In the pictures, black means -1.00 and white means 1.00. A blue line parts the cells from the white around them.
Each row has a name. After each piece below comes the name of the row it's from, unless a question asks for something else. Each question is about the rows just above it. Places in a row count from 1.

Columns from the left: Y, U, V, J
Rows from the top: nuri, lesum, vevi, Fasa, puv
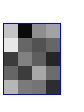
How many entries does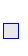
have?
1
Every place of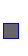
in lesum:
2 4
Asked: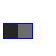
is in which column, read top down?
J
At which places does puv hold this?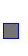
3
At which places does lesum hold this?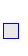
1
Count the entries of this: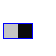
2

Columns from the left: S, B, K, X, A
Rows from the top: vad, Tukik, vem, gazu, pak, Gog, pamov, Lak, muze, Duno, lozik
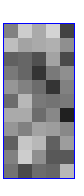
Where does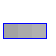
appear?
Tukik
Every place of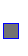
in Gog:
4
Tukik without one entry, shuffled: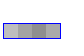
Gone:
| 0.38 |
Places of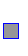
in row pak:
1
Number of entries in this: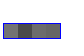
4
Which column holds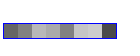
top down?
B

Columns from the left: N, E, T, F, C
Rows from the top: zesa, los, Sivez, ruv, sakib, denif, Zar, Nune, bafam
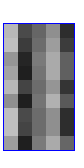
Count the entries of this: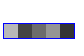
5
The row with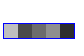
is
Zar

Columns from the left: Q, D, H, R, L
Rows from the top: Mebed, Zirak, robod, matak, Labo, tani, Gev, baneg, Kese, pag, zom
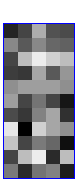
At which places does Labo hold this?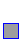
2 3 4
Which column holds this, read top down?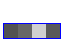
R
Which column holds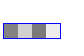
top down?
H
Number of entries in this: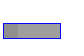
4
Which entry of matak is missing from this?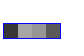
| -0.52 |

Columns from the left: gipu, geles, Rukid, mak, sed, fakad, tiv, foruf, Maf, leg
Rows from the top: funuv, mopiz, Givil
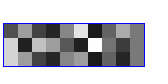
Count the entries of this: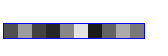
10
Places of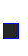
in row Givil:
4 9

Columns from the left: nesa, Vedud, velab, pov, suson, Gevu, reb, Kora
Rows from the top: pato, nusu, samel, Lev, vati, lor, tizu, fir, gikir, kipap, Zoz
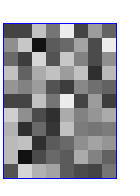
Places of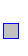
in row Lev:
1 4 6
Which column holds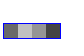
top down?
nesa
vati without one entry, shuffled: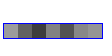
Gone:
| -0.13 |

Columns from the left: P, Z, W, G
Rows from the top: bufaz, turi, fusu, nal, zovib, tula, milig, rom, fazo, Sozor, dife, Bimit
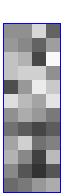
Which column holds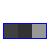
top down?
W
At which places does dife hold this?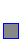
1
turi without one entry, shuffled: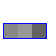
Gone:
| 0.24 |
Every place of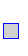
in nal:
2 3
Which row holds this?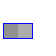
milig

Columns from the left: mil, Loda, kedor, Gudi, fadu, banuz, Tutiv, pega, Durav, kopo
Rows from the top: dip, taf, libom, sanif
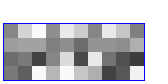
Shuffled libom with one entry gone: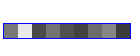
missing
| 0.72 |
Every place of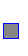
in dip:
1 7
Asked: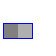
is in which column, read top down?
kopo
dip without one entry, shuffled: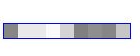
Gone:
| 0.60 |

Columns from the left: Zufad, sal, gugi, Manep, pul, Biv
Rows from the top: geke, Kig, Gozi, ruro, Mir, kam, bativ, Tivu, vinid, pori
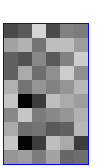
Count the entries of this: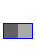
2
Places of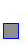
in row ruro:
4 6

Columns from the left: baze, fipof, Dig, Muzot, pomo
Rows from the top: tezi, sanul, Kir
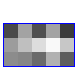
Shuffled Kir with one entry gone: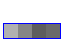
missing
| 0.10 |
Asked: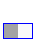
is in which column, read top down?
Muzot
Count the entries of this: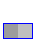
2
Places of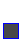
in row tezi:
1

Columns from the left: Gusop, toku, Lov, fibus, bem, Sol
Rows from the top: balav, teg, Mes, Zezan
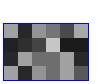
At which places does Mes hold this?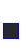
1 6
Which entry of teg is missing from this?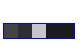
| -0.74 |
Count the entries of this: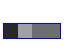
4
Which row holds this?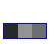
Zezan

